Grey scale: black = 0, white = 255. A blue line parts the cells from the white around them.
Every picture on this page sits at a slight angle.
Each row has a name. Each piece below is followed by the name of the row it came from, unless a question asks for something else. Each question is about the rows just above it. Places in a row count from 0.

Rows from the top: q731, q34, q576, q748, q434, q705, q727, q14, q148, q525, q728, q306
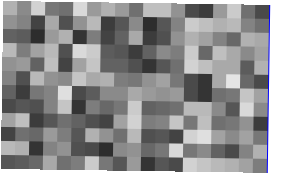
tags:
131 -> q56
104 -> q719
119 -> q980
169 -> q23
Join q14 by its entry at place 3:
q56
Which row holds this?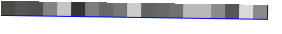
q14

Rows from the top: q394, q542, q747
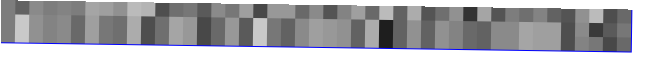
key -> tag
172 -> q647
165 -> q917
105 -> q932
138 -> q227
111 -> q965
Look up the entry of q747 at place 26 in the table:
q647
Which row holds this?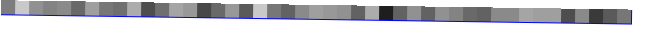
q542
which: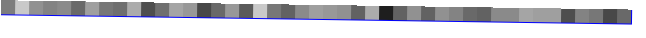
q747
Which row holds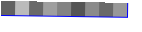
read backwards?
q394

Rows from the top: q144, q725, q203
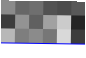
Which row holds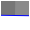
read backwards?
q203
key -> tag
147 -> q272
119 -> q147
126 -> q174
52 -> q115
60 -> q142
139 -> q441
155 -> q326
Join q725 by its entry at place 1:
q272
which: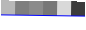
q203

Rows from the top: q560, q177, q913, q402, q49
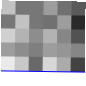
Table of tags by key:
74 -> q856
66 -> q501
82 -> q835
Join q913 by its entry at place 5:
q835
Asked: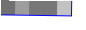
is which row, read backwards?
q560
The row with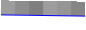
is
q402

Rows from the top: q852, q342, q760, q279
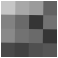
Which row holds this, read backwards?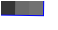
q760
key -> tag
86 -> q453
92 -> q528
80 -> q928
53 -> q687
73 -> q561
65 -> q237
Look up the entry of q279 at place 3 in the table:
q453
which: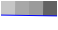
q852
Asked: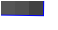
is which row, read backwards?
q279
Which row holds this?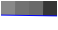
q760

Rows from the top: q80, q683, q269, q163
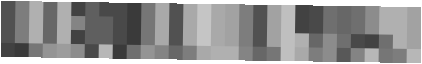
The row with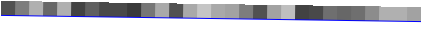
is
q80
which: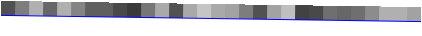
q683
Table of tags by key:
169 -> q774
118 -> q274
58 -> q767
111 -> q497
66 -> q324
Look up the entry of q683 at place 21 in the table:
q324

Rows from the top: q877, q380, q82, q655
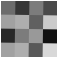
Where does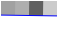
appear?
q380
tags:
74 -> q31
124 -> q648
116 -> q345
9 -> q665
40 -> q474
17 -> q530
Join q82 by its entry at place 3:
q530
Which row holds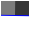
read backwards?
q877
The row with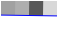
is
q655
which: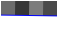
q877

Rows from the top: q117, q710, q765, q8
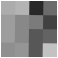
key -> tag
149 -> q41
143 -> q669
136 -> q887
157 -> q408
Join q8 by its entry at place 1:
q41
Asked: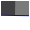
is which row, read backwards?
q710
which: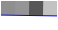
q8
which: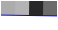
q117
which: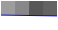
q765
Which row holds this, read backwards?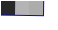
q117

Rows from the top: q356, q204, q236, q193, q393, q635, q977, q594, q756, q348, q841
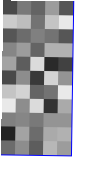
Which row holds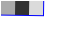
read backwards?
q594
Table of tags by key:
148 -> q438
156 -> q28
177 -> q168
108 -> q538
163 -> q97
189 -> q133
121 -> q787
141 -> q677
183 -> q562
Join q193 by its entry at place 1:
q28
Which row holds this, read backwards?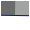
q348
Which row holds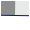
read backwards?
q594

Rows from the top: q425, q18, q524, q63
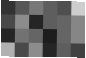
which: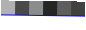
q63
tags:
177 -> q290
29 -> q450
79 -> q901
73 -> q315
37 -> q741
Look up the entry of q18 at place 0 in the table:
q315
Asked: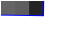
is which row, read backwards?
q18
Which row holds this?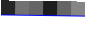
q524
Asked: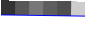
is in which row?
q425

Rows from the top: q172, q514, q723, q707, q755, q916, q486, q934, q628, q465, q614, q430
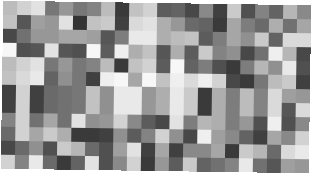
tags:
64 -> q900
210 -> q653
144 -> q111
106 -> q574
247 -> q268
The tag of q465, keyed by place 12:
q111
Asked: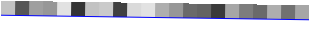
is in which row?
q514
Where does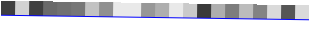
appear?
q934
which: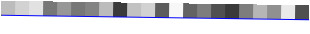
q755
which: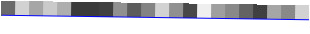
q465
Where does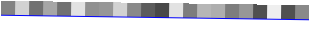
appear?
q628

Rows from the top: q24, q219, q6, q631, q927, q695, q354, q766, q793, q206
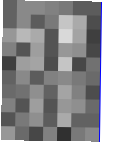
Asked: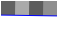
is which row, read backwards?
q793
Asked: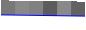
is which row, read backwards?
q695
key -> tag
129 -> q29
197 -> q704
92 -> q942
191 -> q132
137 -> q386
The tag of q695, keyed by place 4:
q386

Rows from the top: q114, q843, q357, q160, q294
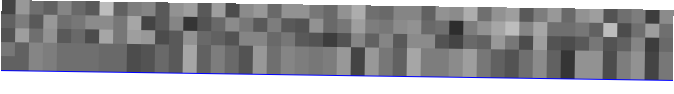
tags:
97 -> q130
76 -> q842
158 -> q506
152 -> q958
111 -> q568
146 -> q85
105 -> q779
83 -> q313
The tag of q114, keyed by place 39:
q958
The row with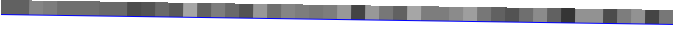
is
q294
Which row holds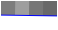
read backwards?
q843
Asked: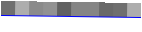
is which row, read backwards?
q114
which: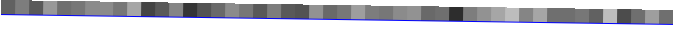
q843

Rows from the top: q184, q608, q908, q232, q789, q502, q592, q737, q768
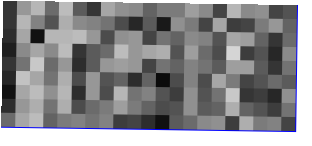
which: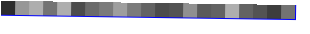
q737
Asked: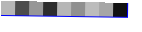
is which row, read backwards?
q592
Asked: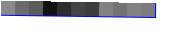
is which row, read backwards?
q768
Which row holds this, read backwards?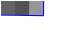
q502
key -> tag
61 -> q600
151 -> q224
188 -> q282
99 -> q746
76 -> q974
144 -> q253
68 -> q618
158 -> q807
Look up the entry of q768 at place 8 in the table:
q600
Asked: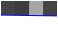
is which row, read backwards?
q608

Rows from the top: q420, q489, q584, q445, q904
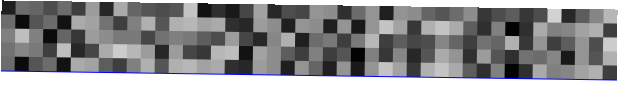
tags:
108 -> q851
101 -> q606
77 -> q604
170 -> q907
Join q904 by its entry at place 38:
q907
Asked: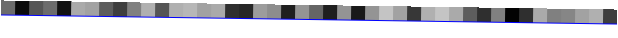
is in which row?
q904
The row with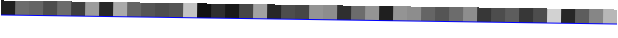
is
q420
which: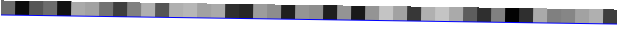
q489
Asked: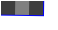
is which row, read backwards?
q445
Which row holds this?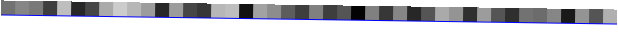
q445
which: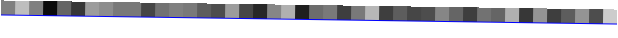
q584

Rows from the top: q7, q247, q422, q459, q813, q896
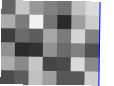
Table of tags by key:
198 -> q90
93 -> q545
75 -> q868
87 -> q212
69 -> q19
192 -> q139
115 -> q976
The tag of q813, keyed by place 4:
q868
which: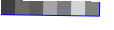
q422
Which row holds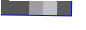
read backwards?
q896
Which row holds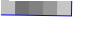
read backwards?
q7

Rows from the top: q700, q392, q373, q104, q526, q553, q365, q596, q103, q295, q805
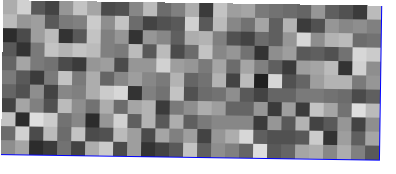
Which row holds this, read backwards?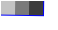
q553
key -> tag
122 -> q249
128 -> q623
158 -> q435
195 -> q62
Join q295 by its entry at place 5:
q62
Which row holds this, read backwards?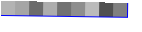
q596
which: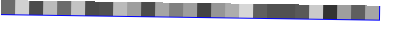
q295

